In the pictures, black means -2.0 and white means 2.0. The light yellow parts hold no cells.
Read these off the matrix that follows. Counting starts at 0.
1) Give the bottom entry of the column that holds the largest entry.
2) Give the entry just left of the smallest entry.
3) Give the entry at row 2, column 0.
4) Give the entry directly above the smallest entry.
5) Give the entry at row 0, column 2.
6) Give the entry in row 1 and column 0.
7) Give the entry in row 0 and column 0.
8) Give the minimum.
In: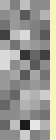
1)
0.0
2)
1.0
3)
-0.2
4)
0.4
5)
1.0
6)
0.2
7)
0.8
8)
-1.6

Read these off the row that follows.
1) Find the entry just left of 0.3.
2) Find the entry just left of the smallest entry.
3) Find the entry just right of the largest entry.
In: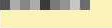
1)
-0.1
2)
0.7
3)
-0.3

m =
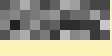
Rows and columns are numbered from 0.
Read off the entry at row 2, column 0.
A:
0.1
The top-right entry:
-0.9
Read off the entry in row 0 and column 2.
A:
0.7
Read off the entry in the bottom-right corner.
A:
-0.7
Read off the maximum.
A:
1.1
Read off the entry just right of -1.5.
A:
-0.3
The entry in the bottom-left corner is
-0.7
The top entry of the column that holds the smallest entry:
-0.1
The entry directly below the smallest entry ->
0.3
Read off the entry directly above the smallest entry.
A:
0.1
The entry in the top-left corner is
-0.7
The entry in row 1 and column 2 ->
-0.3
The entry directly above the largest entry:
-0.5

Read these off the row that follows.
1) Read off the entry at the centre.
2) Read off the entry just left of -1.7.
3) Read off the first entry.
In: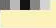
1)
-1.7
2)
0.9
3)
-0.3

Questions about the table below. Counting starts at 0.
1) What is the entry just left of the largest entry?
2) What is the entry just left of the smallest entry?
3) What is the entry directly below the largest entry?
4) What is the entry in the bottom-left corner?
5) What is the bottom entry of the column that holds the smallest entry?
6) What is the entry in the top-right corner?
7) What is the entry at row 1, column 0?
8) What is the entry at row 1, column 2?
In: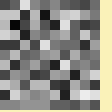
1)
1.1
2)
0.9
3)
-0.1
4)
0.1
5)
0.1
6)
-0.3
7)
1.1
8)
-1.3

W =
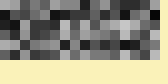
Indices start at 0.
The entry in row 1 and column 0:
-1.7
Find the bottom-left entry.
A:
-0.5
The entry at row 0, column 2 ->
-0.7
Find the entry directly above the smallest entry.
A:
0.5
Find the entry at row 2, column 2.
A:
0.5
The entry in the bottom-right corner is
0.9
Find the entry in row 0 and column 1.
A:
0.5
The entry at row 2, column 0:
-1.5
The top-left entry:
0.7
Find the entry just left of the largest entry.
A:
0.7
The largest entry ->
1.1
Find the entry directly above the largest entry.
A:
-1.7
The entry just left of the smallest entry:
0.1
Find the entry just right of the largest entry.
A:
0.7
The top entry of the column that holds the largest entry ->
-1.3

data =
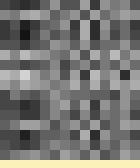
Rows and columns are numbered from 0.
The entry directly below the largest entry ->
0.7
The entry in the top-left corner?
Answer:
-0.9
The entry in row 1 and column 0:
0.1
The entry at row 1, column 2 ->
0.5
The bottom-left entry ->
-0.5
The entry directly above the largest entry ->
-0.9
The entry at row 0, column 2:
-1.3
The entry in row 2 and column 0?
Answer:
-1.1
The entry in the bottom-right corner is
0.1
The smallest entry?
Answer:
-1.7
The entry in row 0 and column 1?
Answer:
-1.1
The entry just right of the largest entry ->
0.5
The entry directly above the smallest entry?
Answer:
-1.5
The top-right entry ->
-0.7
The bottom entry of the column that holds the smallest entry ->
0.1
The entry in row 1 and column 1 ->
-0.1
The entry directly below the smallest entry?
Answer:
-1.1

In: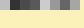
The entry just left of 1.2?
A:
-0.6
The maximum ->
1.2

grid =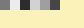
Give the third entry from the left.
-1.3
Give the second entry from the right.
0.5
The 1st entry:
-0.1
